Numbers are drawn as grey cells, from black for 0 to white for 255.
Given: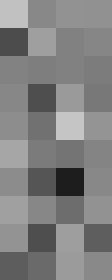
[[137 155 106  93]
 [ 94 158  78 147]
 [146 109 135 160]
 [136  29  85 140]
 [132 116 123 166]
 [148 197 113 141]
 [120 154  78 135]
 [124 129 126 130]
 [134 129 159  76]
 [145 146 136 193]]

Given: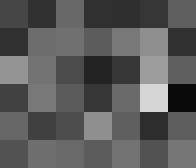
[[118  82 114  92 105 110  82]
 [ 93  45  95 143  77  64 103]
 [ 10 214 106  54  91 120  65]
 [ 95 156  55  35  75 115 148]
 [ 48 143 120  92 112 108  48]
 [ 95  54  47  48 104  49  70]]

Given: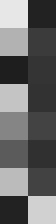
[[209  34]
 [ 66 187]
 [ 48  91]
 [ 67 133]
 [ 50 196]
 [ 52  30]
 [ 59 178]
 [ 34 231]]

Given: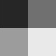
[[233 156]
 [112  38]]

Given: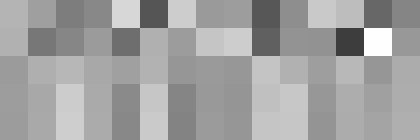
[[175 164 172 148 198 197 150 155 131 202 136 171 206 169 156]
 [173 160 173 151 199 192 149 153 133 198 138 170 204 168 157]
 [172 150 184 158 177 196 151 154 150 178 160 168 183 175 155]
 [152 254  61 146 147  96 205 197 156 176 110 155 134 119 177]
 [133 103 189 201 142  87 157 154 205  85 215 136 125 159 180]]

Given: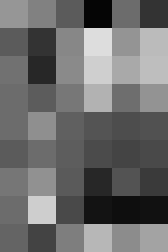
[[163 140 183 126  67 100]
 [ 17  14  19  73 206 108]
 [ 58  83  39  90 145 118]
 [ 73  68  75  93 108  91]
 [ 81  77  84  96 143 108]
 [147 110 178 119  92 108]
 [190 169 207 138  39 113]
 [187 148 221 135  51  91]
 [ 51 108   5  91 129 150]]

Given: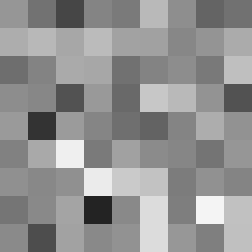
[[192 127 151 220 146 137 162  77 138]
 [193 244 126 220 137  35 164 137 117]
 [132 145 124 194 202 235 144 136 144]
 [150 116 134 139 161 122 239 169 129]
 [146 173 132  99 111 133 155  51 154]
 [ 82 147 185 199 105 153  82 135 141]
 [191 121 141 131 113 167 170 131 110]
 [171 148 135 161 162 187 167 184 173]
 [113 100 142 185 122 132  70 114 150]]

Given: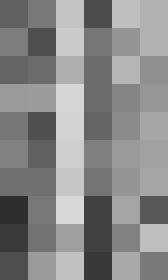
[[121 169  57 193 155  78]
 [191 130  65 159 114  58]
 [ 88 165  65 216 120  46]
 [167 148 117 198 113 113]
 [160 154 127 205  96 130]
 [166 139 101 210  79 119]
 [150 132 108 214 156 154]
 [143 181 108 175 107 101]
 [177 149 118 203  78 125]
 [177 190  77 195 120  97]]
